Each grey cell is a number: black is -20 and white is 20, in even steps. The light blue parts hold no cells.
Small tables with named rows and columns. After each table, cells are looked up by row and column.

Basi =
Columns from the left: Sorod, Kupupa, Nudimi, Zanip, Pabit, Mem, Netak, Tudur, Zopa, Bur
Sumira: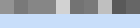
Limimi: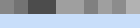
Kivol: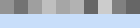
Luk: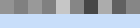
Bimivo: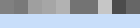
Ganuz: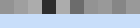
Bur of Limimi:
8
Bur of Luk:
1
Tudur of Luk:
7
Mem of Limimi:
5
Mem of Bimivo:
-2
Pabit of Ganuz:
7
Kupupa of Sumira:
-1
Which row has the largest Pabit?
Sumira

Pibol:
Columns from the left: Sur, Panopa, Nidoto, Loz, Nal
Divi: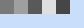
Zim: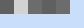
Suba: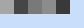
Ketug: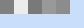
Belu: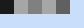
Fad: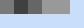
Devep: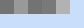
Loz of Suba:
2
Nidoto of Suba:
-1
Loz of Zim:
-5
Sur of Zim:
-5
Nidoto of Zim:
-3
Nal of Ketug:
2
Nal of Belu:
-5
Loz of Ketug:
4
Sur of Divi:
-1
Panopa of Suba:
-9
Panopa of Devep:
4

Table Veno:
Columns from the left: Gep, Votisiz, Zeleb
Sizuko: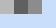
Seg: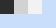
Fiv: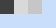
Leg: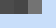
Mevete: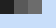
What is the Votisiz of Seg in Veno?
13
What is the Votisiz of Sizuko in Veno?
-5
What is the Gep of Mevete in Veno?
-15
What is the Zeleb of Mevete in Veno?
-3
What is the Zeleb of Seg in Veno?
18
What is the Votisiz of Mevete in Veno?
-6
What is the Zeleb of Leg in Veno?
-2
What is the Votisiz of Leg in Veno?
-9
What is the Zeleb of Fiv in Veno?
11
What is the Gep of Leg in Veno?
-8
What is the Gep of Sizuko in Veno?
9
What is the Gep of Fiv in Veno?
-10
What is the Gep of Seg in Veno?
-13
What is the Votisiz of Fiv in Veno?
14
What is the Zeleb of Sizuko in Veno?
2
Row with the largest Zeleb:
Seg

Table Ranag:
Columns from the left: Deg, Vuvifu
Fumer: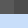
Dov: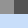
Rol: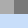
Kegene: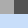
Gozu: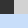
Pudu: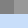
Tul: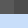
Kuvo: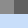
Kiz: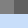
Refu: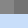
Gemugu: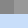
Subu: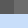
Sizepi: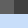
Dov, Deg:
3
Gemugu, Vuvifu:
4
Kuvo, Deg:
2
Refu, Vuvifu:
-2
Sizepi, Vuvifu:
-10
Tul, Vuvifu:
-8
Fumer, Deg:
-6
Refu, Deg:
1
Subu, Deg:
-6
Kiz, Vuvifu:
-5
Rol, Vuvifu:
-1
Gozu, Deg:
-12
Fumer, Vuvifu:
-8
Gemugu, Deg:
1
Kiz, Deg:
0
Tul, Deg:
-6
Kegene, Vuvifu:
-7
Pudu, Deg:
0
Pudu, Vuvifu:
4

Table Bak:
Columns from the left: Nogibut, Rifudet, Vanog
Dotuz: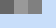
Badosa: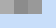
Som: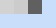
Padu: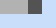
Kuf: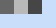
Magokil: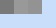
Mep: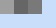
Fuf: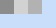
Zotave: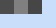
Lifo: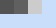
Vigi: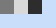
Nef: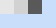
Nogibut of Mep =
5
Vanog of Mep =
-1
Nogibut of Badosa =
7
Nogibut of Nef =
16
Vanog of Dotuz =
0
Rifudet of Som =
12
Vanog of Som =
-5
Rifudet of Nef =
13
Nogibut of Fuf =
2
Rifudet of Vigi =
14
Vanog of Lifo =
12
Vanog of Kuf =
-9
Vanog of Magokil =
3

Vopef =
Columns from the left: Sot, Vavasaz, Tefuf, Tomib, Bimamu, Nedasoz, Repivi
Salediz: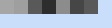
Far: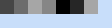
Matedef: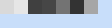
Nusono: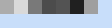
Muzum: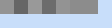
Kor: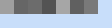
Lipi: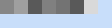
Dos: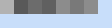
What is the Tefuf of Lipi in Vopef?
-6
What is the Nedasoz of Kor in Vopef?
-5
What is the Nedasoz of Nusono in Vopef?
-15
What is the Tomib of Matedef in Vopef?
-9
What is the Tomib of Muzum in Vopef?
-3
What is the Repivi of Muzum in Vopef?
2
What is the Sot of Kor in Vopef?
5
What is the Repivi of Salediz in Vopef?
-6
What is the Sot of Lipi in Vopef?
1
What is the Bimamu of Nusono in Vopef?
-7
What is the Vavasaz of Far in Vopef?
-3
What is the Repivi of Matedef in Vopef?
6
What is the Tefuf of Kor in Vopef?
-3
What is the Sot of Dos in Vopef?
8
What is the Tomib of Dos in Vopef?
-5
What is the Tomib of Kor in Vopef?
-7
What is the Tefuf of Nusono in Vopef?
-1
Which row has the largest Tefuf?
Far

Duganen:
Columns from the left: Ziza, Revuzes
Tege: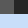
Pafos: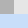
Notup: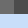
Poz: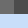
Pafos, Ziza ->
8
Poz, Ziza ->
-3
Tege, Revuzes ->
-14
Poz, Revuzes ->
-8
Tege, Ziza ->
-6
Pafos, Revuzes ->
16
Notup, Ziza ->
-3
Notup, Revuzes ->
-8

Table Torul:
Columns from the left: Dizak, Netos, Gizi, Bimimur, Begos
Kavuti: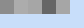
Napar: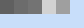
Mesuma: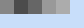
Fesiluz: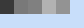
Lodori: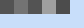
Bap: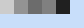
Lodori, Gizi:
-7
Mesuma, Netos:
-8
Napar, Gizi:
-2
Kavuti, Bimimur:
-4
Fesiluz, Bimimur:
8
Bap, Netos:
3
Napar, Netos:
-3
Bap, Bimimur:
0
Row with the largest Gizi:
Kavuti

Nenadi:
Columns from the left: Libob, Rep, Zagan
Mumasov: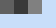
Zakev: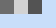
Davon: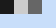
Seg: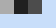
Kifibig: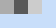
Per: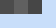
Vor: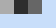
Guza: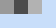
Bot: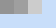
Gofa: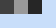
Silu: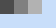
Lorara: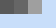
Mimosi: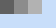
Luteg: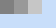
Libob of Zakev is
-3
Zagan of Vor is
-4
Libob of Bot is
3
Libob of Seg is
7
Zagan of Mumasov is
0
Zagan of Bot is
12
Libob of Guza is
4
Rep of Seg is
-15
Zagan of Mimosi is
8
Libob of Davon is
-16
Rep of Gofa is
4
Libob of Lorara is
-6
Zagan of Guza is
8
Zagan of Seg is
-8
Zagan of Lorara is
5

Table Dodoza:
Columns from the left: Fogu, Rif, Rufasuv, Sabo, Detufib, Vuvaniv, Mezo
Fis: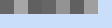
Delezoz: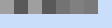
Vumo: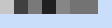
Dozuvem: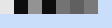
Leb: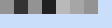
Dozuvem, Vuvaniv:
-5
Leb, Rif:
-12
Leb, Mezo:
3
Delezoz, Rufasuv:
5
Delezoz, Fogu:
5
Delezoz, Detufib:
-2
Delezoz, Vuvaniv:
0
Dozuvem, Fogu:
16
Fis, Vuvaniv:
-5
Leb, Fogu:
3
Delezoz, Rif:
-6
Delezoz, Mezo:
-1
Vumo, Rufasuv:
-1
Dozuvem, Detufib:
-2
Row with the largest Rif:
Fis

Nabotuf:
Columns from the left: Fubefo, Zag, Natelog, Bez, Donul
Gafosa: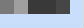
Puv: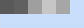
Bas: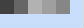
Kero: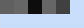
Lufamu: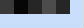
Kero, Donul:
-10
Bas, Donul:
1
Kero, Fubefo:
-5
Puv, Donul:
6
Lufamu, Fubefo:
-11
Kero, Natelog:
-18
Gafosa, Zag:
5
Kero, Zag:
-4
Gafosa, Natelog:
-11
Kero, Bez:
-4
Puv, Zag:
-5
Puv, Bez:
11
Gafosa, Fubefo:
-1
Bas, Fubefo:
-10
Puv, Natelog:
5
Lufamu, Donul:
-14
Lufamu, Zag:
-19
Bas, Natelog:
8
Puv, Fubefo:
-6
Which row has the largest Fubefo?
Gafosa

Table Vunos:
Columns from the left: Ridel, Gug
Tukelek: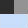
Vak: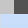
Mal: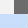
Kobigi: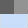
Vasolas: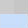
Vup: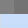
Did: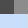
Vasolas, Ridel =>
12
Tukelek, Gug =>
3
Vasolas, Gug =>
11
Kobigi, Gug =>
3
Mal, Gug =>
-3
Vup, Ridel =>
0
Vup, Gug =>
-2
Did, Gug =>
2
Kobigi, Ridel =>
-5
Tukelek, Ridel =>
-13
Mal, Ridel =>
18
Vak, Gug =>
-7
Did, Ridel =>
-8
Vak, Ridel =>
11

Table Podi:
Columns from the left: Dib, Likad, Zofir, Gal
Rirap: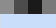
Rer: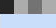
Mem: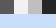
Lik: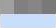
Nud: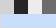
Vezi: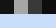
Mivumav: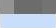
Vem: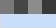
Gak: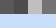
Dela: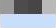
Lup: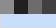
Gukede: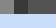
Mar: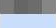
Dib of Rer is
-14
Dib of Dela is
4
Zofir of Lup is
-3
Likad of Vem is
-9
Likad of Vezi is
6
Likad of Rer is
7
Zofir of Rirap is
-16
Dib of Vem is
-1
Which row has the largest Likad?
Mem

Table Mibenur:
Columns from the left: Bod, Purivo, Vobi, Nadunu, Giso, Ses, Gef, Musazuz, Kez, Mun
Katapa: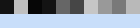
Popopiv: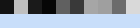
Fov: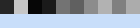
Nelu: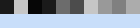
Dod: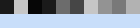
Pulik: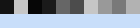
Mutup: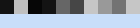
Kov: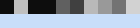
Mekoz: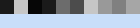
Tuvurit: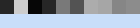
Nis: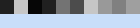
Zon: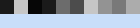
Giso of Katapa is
-4
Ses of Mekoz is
-8
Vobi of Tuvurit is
-19
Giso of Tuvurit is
-1
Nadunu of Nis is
-15
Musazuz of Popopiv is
5
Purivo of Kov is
10

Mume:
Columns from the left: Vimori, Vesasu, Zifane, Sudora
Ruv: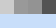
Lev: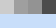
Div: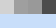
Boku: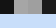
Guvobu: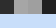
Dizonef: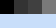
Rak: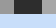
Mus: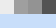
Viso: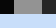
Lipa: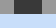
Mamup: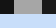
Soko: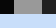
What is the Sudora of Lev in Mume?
-8
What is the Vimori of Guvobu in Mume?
-13
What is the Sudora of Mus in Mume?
-7
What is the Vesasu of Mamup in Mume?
6
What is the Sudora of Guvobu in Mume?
-15
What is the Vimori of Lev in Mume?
12
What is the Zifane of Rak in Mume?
-13

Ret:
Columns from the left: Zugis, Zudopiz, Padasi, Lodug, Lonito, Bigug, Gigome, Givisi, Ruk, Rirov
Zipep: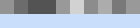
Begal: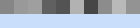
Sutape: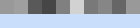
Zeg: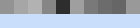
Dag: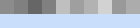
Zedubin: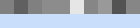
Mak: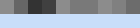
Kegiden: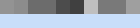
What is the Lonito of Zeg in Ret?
-13
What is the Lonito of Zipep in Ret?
4
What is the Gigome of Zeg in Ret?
-1
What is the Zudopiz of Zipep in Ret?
-3
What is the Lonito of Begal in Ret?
-7
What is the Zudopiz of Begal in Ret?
4
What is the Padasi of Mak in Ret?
-12
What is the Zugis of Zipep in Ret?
3
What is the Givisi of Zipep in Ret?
7
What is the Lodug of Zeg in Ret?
1
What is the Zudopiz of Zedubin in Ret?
-5
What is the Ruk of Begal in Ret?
9
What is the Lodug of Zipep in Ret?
-7
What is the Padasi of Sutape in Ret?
-6
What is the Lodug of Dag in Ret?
0
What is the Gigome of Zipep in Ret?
2
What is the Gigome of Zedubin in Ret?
1
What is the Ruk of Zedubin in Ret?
-7
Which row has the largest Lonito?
Dag

